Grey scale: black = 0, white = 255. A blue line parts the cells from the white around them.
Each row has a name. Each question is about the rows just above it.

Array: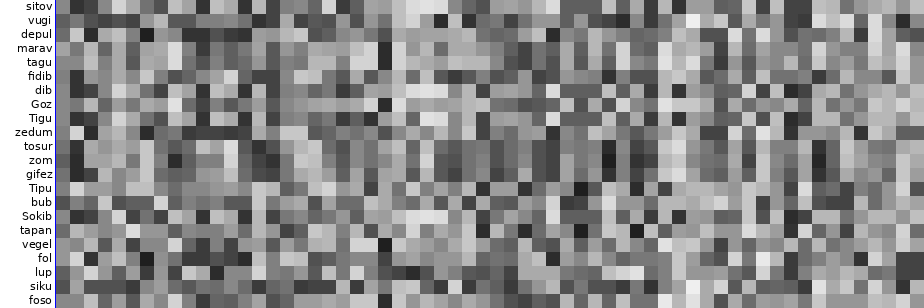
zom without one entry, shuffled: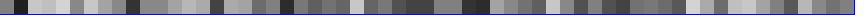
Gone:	[38]
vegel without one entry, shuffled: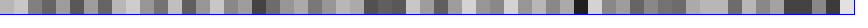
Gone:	[177]
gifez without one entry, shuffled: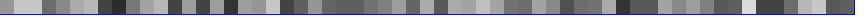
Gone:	[75]
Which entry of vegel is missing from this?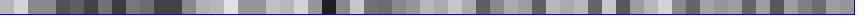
[205]
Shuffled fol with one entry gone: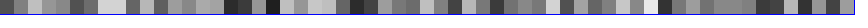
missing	[144]

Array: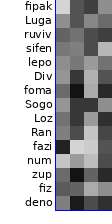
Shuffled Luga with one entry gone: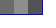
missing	[135]
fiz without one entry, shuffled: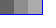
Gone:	[91]
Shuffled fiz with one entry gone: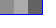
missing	[91]
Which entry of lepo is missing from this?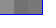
[155]
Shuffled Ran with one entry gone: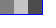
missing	[70]

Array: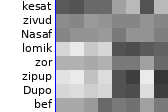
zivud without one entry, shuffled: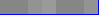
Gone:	[140]
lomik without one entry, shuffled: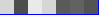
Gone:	[200]
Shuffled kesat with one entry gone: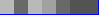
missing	[90]
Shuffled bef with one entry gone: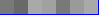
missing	[113]
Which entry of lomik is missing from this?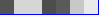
[98]
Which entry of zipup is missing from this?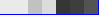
[226]

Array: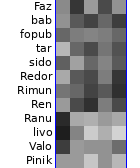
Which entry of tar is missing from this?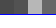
[117]
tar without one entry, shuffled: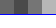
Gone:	[82]
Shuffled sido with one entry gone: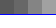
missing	[96]
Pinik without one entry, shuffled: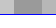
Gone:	[146]
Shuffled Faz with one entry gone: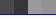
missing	[138]
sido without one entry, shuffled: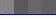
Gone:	[161]
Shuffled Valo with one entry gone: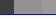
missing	[109]

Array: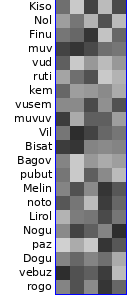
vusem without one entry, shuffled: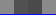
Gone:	[144]
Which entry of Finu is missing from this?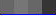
[195]
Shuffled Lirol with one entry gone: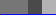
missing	[124]

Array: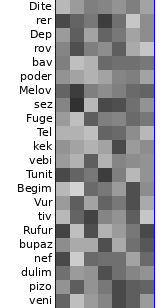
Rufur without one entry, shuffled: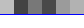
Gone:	[79]
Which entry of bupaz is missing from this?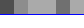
[87]

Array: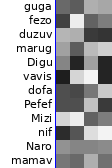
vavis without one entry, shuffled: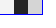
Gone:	[30]
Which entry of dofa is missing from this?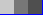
[72]
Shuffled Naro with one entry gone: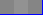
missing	[139]
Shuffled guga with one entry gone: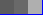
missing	[167]
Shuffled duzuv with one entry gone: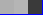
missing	[52]
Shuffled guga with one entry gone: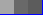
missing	[175]
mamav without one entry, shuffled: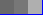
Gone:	[112]

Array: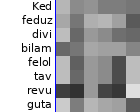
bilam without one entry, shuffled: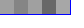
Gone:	[118]
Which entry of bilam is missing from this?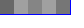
[167]
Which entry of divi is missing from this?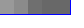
[189]
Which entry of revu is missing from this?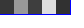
[68]
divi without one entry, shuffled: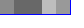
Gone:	[111]
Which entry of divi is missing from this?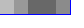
[111]
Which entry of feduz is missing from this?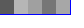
[175]

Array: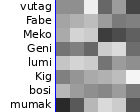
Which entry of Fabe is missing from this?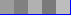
[164]
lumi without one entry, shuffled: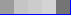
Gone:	[143]
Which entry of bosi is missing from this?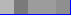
[135]
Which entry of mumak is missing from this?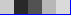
[89]

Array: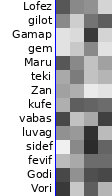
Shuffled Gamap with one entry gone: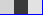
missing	[218]
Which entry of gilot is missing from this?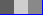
[116]
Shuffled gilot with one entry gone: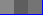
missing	[206]

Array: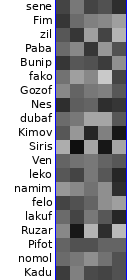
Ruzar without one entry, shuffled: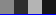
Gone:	[186]
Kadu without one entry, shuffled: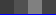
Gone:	[74]
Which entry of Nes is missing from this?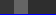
[94]

